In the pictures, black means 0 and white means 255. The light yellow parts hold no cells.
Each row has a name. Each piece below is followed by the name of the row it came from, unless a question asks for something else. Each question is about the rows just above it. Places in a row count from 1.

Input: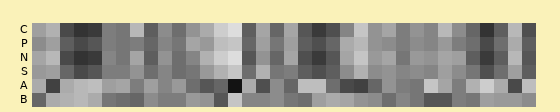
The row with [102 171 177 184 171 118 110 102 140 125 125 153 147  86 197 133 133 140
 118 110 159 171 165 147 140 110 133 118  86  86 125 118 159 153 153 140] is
B
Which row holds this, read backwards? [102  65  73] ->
A

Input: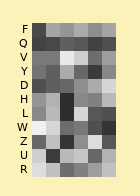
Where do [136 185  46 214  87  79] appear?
L
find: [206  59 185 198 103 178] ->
U

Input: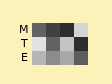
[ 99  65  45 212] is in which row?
M
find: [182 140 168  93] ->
E
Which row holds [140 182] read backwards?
E

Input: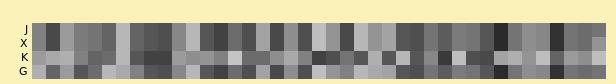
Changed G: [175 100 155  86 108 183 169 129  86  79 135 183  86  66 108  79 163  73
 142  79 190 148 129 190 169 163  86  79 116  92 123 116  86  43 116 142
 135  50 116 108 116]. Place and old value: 24, [183]
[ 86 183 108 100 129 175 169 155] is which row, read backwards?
K

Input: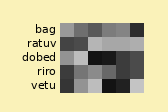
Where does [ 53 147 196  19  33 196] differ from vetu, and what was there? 3, [189]
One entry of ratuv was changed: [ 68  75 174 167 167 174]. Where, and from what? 3, [181]
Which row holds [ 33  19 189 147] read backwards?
vetu

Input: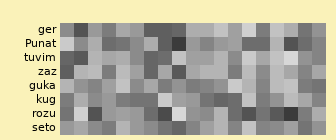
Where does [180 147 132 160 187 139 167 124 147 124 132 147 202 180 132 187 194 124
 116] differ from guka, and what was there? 5, [194]
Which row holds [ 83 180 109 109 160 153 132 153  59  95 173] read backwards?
Punat

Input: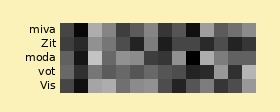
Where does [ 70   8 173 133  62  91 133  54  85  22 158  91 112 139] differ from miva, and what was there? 10, [16]
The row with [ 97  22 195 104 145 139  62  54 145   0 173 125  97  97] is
moda
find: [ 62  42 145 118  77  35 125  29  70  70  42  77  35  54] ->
Zit
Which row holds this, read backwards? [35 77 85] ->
vot
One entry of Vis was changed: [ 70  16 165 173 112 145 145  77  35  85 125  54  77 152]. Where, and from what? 6, [139]
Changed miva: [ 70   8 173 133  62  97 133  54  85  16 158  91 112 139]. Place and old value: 6, [91]

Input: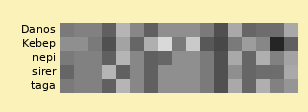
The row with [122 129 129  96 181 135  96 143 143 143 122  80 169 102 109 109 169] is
Danos
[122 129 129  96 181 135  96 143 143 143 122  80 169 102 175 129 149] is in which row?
taga
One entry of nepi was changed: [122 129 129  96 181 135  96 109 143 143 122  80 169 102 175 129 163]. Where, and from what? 8, [102]

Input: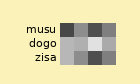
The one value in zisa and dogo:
[183]
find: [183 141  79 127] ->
zisa

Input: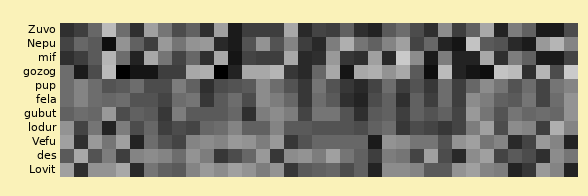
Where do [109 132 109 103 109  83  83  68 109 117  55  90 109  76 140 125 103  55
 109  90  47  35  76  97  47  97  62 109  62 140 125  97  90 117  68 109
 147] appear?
fela
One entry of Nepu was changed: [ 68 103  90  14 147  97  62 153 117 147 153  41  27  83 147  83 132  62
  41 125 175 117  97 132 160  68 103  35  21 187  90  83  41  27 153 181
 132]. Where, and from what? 30, [195]
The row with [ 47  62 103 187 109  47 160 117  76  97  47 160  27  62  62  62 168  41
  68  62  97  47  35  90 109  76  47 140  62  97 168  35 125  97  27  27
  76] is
Zuvo
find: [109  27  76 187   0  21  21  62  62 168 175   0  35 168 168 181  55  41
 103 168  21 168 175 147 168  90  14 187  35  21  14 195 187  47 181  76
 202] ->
gozog
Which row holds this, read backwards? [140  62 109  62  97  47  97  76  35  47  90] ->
fela
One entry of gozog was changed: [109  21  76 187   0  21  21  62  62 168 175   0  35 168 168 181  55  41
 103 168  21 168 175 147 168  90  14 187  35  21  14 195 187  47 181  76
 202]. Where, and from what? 2, [27]
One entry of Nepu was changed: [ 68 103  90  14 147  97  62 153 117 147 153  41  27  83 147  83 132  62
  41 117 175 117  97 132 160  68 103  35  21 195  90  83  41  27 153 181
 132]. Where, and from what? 20, [125]

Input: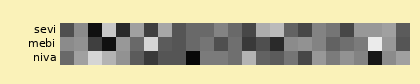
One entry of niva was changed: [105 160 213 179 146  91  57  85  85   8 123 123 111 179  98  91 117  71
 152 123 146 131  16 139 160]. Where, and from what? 23, [23]
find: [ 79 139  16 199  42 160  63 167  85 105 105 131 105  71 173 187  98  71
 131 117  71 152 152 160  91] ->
sevi
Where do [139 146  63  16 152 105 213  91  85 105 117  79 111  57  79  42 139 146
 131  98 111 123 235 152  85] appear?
mebi
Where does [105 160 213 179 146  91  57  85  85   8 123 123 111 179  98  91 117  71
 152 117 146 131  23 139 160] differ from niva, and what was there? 20, [123]
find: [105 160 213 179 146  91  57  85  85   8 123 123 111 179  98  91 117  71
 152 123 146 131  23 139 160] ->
niva
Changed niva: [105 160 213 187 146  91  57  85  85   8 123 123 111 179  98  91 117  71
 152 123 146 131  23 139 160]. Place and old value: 4, [179]

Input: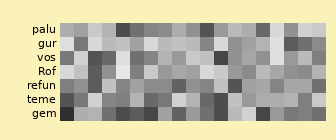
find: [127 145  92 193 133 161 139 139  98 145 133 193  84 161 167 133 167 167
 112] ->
refun
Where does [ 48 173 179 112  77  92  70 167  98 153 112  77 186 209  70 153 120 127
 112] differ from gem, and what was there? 8, [161]
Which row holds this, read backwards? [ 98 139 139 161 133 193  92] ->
refun

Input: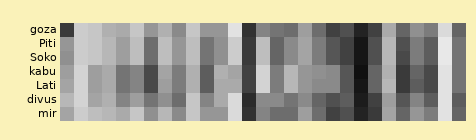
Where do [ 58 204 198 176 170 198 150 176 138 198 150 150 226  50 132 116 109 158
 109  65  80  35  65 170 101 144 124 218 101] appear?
goza
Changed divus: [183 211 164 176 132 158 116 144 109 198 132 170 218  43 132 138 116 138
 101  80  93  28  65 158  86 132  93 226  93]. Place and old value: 15, [138]

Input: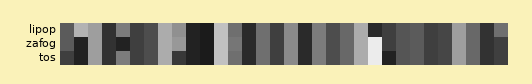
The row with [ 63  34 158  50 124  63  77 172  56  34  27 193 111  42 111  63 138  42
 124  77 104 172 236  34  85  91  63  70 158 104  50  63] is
tos
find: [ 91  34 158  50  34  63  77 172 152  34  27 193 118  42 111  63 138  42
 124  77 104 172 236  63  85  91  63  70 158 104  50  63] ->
zafog
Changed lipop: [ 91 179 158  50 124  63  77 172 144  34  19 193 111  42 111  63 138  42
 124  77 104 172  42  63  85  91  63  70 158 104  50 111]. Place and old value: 11, [27]
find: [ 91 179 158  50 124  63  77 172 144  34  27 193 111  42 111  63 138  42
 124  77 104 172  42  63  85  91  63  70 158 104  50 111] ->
lipop
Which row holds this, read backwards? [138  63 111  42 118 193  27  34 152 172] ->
zafog

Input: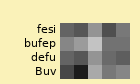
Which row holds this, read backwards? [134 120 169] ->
Buv
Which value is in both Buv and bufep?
[134]
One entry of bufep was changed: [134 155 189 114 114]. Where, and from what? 3, [195]
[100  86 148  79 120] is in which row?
fesi
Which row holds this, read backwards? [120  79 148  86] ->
fesi
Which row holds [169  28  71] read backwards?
Buv
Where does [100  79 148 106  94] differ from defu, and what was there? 2, [86]

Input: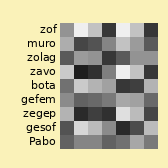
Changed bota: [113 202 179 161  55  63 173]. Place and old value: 7, [179]
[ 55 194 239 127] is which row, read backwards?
zavo
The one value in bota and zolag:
[55]

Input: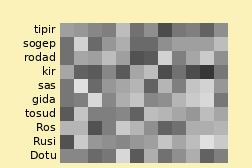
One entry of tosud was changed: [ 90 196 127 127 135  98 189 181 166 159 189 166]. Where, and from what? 10, [151]
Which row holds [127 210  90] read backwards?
rodad
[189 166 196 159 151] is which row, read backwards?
Rusi
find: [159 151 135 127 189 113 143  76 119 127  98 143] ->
tipir

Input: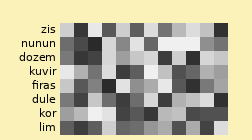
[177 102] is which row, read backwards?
kuvir
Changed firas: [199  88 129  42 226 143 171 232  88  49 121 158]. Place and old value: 12, [164]
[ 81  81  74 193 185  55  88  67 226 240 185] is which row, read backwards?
kor
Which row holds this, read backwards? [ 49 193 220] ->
zis
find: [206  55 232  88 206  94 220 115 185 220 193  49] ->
zis
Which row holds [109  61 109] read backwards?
dule
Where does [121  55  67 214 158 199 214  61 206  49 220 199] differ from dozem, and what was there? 11, [214]

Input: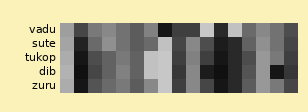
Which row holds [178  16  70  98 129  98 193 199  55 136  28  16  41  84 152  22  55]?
dib
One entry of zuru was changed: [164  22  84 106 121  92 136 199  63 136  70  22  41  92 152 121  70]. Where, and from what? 1, [172]
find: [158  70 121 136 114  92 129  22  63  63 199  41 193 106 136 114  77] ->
vadu
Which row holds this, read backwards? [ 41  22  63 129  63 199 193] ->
tukop
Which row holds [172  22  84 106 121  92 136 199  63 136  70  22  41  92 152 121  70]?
zuru
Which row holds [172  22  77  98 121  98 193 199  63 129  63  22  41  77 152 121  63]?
tukop
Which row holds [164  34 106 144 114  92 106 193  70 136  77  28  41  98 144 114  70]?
sute

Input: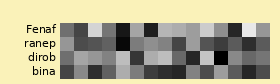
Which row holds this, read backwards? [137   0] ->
dirob
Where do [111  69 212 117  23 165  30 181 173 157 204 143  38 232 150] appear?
Fenaf

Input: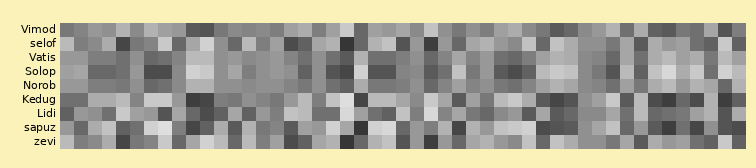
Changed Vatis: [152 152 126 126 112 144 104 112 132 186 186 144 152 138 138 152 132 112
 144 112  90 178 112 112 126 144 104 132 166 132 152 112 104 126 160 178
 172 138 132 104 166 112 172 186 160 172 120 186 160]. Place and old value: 15, [144]
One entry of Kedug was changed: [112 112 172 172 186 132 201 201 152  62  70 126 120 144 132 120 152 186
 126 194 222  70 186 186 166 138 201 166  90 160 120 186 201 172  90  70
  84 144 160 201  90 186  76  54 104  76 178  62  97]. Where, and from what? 44, [62]

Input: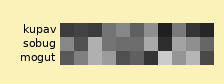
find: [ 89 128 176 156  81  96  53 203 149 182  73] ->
mogut
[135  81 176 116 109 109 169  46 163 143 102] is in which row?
sobug
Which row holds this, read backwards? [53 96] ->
mogut

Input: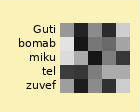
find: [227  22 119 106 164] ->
bomab
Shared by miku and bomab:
[22]
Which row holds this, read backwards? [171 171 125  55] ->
tel

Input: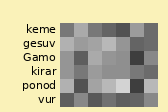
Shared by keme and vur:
[100]
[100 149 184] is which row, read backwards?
gesuv
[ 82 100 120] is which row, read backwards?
keme
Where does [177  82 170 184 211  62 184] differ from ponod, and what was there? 3, [163]
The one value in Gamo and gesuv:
[149]

